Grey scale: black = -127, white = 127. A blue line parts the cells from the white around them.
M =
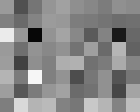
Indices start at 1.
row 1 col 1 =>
26
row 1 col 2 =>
-47
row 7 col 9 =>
-57
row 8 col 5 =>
2
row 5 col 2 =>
-62
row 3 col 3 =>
-120
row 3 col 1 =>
107
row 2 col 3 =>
4
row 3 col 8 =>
3
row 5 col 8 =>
-4
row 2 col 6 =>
-2
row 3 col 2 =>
23
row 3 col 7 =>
-37
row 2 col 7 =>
-5
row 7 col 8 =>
17
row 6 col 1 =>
52
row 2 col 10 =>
-15
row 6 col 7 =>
-8
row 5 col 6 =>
49
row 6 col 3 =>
118
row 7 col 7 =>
-13
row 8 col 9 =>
3
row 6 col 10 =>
-9
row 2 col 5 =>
24
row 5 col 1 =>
29

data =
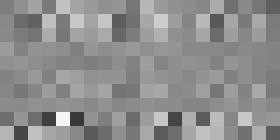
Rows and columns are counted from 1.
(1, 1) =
-1
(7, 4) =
28
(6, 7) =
17
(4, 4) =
17
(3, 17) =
30
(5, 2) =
20
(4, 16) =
8
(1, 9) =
21
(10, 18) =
-14
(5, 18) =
13
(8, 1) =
11
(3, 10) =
-3
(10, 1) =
53
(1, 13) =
16
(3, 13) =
16
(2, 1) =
8
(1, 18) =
9
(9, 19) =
19
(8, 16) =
13
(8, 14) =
5
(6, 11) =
25
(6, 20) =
-3
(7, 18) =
3
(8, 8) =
18
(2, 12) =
77
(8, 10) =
11
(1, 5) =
65
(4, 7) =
21
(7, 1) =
6
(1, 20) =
-32
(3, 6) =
35
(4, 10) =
24
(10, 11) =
40
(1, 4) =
-6
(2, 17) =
38
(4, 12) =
22

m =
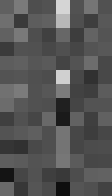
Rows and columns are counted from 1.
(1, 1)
-31
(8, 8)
-44
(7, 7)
-65
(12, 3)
-44
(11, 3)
-54
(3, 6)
-66
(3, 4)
-63
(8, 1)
-19
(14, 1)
-22
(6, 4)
-50
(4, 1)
-68
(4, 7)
-43
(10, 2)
-38
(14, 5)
-113
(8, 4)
-48
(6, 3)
-47
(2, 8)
-39
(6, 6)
-55
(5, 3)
-41
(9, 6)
-29
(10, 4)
-48
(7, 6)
-61
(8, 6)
-58
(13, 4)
-64
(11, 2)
-78
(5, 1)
-34
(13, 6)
-50
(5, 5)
-59
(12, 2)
-36
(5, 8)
-55
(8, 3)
-46
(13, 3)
-45
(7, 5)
-3
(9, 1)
-64
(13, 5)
-70

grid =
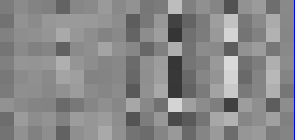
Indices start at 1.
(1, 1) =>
-3
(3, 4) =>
21
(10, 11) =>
-19
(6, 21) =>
4
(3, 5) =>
41
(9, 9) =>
14
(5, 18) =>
-14
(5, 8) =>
5
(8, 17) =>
-63
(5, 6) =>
21
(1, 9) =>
9
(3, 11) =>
13
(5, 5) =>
47
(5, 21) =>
12
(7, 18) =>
-6
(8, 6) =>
-7
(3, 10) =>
-27
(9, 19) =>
14
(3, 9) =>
9
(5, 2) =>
21
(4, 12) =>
0
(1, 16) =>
5
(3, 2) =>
14
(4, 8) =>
36
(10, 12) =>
5
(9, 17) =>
50
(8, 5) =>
-21
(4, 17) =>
-34
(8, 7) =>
6
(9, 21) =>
1
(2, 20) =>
43
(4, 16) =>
10
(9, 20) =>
32
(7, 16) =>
35
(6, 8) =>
4
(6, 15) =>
6
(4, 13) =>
46
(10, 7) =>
22

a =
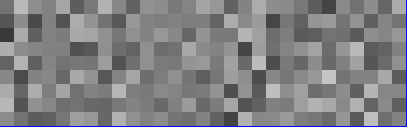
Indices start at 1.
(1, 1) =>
-12
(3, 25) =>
-15
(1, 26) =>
-13
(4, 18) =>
-58
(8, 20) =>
0
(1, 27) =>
13
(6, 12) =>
-2
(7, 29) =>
6
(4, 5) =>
1
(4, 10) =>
-28
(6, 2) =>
-52
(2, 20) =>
-57
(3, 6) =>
41
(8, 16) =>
-3
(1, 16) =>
23
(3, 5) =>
-3
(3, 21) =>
-1
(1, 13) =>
-6
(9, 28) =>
-16
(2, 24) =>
26
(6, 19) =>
-50
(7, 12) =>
9
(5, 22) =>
-24
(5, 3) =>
-31
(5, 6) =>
-8
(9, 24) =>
-21
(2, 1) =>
-42
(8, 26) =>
49
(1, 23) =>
-35
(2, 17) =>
44
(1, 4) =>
3
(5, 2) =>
51
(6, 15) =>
-33
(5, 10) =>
-16
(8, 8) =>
-25
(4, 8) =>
15
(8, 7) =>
-23

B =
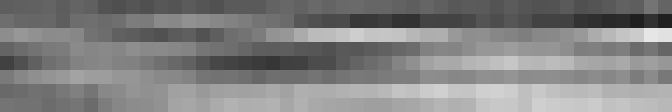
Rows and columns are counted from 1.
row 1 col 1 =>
-33
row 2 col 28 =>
-65
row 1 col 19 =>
-37
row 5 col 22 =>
-62
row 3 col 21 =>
23
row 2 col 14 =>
17
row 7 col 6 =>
0
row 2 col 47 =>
-78
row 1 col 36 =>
-43
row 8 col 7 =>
-20
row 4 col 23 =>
-41
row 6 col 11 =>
15
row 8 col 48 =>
56
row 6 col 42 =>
6
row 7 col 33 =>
69
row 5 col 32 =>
42
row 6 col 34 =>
8
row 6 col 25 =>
-11
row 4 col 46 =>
-20
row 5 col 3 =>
-31
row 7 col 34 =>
68
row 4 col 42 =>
-1
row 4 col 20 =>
-34
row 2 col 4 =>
-24
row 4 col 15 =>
-9
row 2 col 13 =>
8
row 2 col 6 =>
-18
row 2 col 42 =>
-76
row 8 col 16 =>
43
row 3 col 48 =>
97
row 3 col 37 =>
3
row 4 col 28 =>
-30
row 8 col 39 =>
79
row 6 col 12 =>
9
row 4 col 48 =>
-26
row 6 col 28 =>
-4
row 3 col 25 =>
67
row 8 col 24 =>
38

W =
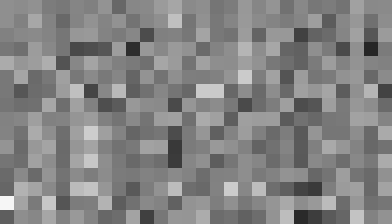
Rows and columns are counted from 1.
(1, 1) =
15
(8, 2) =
-17
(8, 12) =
10
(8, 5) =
-17
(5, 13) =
27
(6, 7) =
10
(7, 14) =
-23
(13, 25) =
30
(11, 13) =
-70
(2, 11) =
6
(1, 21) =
-14
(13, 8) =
12
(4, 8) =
-41
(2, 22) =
5
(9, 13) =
32
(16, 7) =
3
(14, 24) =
-1
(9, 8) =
0
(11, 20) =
-14
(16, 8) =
-24
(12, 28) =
43
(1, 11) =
9
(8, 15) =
3
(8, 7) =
1
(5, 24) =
29
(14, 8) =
22
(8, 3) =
-15
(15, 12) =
3
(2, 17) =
5
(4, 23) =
15
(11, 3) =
24
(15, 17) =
16
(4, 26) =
16
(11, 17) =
16
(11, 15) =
0
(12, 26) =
8
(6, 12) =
-12
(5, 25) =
2
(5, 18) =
31

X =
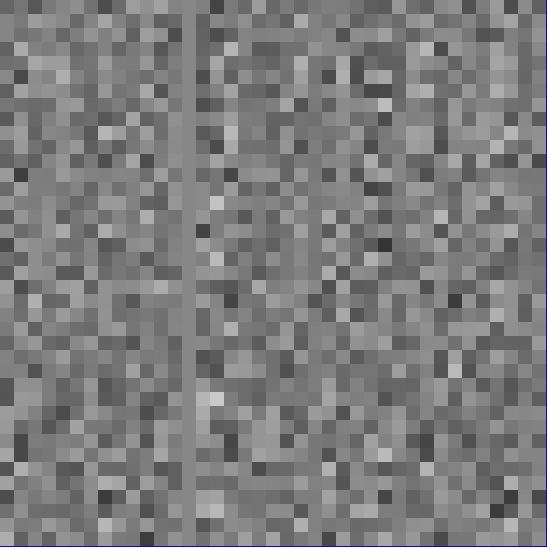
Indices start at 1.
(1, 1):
-26
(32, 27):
33
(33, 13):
2
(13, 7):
1
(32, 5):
1
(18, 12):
-20
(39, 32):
-53
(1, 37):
-50
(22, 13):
-5
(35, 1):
33
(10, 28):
-6
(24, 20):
-19
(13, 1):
26
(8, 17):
5
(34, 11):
-1
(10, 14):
7
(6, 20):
6
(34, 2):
46
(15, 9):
26
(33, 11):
-2
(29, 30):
-11
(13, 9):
5
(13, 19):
18
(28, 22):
-11
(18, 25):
2
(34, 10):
-15
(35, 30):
-12
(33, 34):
-18
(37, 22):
-39
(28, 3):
15
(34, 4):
4
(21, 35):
1
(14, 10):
0
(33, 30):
-7
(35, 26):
13
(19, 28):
16
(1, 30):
-16
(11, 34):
4
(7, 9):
-11
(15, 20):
5
